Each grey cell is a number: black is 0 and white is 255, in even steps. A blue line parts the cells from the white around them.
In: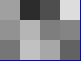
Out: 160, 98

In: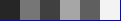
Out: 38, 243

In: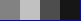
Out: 130, 22

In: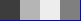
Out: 61, 127

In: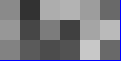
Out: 138, 105

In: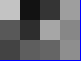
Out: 195, 142
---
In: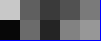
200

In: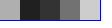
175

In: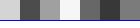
212

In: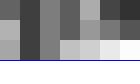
99

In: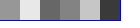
151

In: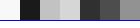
248
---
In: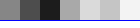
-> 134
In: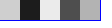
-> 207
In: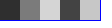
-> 47
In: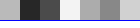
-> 186
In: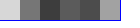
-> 215
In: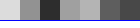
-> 220
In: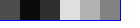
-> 77
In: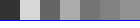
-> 51
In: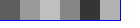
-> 94
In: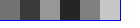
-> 115
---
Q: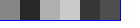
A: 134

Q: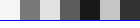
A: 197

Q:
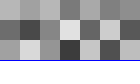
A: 205

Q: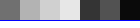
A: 179

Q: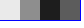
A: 92

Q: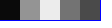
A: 115
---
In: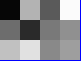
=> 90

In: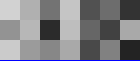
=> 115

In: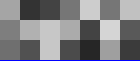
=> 67

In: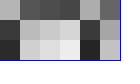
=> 77

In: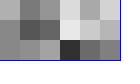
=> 149

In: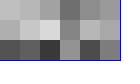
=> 162

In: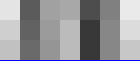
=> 161
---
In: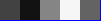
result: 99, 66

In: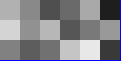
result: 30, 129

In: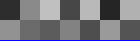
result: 177, 146

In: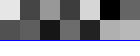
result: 101, 81

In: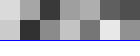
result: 79, 203

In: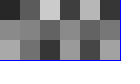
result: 54, 169

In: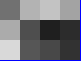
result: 163, 217

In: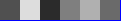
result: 106, 80

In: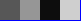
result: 207, 87

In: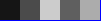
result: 172, 21
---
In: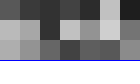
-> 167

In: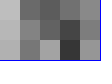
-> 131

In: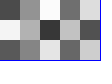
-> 178

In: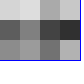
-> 128

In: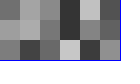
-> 172

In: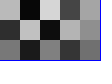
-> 193

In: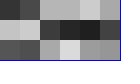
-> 204
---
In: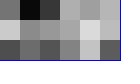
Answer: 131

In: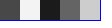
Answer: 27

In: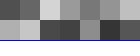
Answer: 141

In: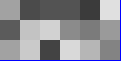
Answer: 217

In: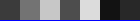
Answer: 220

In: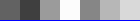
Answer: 134

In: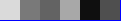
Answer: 168

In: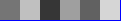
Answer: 159
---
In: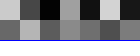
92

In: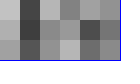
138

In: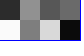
217

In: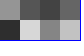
133

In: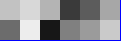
23

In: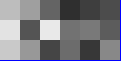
233

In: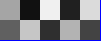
47
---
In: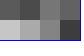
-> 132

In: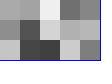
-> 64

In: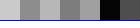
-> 183

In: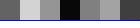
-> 149

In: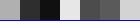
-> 16

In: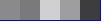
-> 208

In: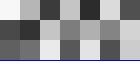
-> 234

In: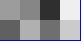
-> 111

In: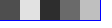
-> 45

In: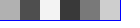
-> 243
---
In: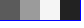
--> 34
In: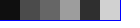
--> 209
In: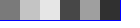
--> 48
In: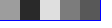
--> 88
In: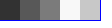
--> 200
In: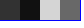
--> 104
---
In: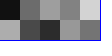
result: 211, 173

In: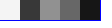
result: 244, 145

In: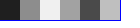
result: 240, 191

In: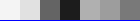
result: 244, 225

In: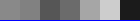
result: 205, 166

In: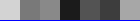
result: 211, 167

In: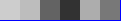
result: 205, 189

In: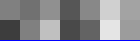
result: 229, 208

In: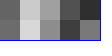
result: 216, 203
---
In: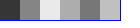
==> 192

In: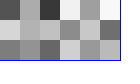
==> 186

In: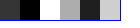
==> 207

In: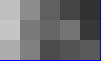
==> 90

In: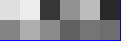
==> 110

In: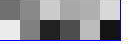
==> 19

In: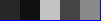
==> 137

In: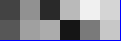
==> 199
